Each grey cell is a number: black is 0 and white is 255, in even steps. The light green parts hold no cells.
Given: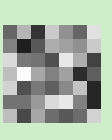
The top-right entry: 225
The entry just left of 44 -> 161
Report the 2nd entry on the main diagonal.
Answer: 30
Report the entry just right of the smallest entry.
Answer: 88
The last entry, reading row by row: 210
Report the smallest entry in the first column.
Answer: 102
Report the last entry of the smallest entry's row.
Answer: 202
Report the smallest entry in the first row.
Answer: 52
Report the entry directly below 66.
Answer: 95
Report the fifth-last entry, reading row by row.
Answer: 167
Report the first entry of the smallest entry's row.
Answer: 129
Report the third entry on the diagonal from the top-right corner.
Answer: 232
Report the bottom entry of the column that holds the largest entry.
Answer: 73
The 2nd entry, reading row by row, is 181
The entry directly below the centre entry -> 95
